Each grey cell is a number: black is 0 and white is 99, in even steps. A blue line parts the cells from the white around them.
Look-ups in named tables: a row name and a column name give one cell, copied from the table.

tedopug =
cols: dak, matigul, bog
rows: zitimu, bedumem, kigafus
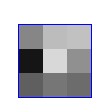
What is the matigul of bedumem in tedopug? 84
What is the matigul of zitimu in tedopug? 73
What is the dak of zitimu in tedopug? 52
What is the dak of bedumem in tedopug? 8
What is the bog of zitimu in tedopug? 75
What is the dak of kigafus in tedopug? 37
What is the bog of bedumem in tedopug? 56
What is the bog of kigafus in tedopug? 42
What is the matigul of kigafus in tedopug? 46
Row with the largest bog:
zitimu

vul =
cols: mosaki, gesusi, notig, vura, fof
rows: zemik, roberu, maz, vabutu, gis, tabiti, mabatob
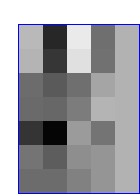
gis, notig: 60
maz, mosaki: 42
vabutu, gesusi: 40
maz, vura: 64
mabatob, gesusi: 42
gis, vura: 45
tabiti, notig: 55

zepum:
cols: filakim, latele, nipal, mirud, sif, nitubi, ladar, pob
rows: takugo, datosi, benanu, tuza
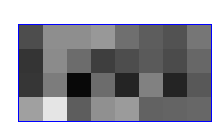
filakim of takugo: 30
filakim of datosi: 20
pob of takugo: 46
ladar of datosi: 29
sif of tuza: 60
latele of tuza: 89
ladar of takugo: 32
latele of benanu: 48
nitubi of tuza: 38
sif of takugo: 43
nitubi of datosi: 35
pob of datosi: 40
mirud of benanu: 42
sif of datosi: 30
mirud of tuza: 56
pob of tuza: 40
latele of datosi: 54
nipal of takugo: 55
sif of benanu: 14
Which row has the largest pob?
takugo

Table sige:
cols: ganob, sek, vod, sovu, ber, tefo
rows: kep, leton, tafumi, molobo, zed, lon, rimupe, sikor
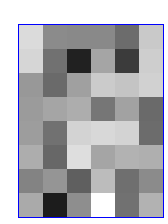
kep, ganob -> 85
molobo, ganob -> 60
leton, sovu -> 64
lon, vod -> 86
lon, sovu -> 64
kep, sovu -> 53
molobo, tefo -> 41
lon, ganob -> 67
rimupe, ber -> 43
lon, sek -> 40
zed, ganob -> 61
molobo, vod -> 67
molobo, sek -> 64
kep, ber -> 42

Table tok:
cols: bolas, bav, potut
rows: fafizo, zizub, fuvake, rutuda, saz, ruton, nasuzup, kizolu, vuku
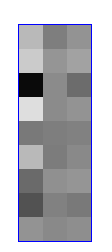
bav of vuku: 53
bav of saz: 49
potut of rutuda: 57
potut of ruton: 53
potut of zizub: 63
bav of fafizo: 49
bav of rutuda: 54
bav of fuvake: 54
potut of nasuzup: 58
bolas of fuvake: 4
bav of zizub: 58
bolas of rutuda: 86
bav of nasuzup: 56
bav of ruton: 48
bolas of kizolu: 32
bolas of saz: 47
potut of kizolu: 47
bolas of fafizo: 72

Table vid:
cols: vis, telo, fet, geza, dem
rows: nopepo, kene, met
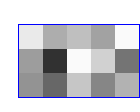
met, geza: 52
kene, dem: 45
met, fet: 77
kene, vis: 61
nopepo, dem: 97
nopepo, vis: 91
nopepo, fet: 74
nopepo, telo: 67
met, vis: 57
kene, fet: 97
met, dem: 69
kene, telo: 19
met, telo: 40
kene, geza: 81
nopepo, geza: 63

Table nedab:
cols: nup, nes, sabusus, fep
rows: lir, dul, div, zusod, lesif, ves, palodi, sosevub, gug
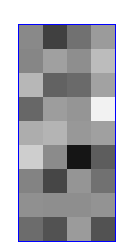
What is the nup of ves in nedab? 80
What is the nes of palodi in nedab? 27
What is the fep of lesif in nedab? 62
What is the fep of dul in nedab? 73
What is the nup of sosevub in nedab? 56
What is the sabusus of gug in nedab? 60
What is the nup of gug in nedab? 42
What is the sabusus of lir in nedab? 44
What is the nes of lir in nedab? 25
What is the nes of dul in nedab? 62
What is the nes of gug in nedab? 32
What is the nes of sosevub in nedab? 55
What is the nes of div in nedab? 38
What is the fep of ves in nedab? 36
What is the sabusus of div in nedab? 41
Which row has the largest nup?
ves

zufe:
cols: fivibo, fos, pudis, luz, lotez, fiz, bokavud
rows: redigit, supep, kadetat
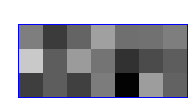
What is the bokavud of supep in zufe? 36
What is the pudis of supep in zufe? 60
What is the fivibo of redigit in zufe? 49
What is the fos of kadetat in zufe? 36
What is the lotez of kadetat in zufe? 1
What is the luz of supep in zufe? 45
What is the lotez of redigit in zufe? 43
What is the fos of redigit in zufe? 23
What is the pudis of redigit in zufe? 39
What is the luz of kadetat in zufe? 48
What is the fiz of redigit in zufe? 44
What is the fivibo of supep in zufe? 78
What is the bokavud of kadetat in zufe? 38
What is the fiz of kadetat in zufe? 61
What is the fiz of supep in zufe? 29
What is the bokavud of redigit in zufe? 49
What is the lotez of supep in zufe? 19
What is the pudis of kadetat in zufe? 25

